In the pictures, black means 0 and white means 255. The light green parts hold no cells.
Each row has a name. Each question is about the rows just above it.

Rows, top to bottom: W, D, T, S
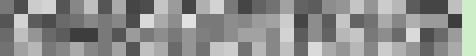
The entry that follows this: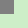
[121]
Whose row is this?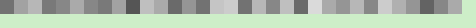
S

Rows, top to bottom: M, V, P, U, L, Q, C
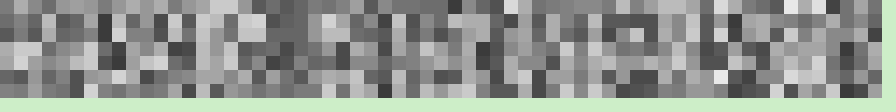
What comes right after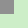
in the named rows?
[165]
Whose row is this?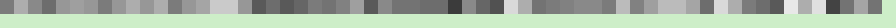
M
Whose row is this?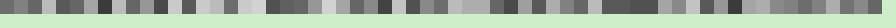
V
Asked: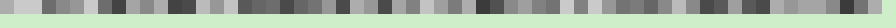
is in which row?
U
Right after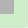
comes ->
[159]
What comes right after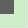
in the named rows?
[102]

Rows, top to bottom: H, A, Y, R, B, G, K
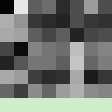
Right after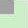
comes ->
[94]
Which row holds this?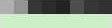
A
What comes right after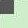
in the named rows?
[117]

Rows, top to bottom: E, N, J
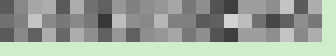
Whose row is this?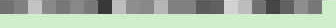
N
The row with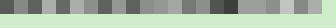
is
J
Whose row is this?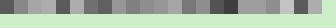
E
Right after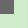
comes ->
[173]

